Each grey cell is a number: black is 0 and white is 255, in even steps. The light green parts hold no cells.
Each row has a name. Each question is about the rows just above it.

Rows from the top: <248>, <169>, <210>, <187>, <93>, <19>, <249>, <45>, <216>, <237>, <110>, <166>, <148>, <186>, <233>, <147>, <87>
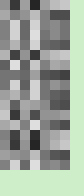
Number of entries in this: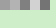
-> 5
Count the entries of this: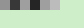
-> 6
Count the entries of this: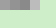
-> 4
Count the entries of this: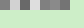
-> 7
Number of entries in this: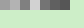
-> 7

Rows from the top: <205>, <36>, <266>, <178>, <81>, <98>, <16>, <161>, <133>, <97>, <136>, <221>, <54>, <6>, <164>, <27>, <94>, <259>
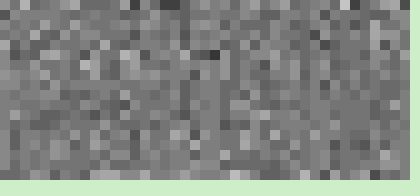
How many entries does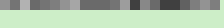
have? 22
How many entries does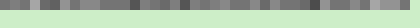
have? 41
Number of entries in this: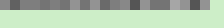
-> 21

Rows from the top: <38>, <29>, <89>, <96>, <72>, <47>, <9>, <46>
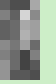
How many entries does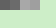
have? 4
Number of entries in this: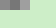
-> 3

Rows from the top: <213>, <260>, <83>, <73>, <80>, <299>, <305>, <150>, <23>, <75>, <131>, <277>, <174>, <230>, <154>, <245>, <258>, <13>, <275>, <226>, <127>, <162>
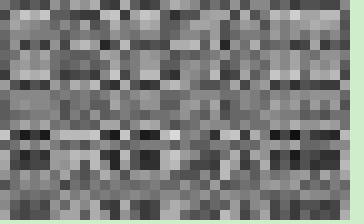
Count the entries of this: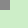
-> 1
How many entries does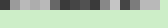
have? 16
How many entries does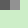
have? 2
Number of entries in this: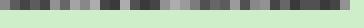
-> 35
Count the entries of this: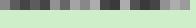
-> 19

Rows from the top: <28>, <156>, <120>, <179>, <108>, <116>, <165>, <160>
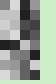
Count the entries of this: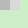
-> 2
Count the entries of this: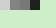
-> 4
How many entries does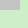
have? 2
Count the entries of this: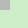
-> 1

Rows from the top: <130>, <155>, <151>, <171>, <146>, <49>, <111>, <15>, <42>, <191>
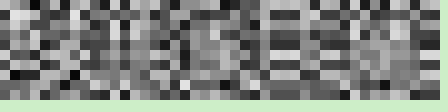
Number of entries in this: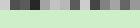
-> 14
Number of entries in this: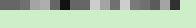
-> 18
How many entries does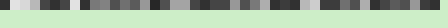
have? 44
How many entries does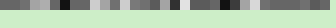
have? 33
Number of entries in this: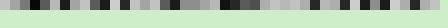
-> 44
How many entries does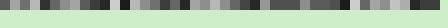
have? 44
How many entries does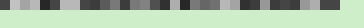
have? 34

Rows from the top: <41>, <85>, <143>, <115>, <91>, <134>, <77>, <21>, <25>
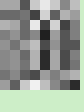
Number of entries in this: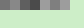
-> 7
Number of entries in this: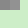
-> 2
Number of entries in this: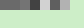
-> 7
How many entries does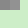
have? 2
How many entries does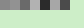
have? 7

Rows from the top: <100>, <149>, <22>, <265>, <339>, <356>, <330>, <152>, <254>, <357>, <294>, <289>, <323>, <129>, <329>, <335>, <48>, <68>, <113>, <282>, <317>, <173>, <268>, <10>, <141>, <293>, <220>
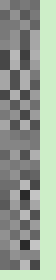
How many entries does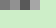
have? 4
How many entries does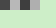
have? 4
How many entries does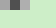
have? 3
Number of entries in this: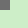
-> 1
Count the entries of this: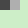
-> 2
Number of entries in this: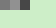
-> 3
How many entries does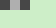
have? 3

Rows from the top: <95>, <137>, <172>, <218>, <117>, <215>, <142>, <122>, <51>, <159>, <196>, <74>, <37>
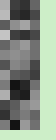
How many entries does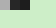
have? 3
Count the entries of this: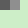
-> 2
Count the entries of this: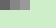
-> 3
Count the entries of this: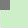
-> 1
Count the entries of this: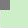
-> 1
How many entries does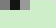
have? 3

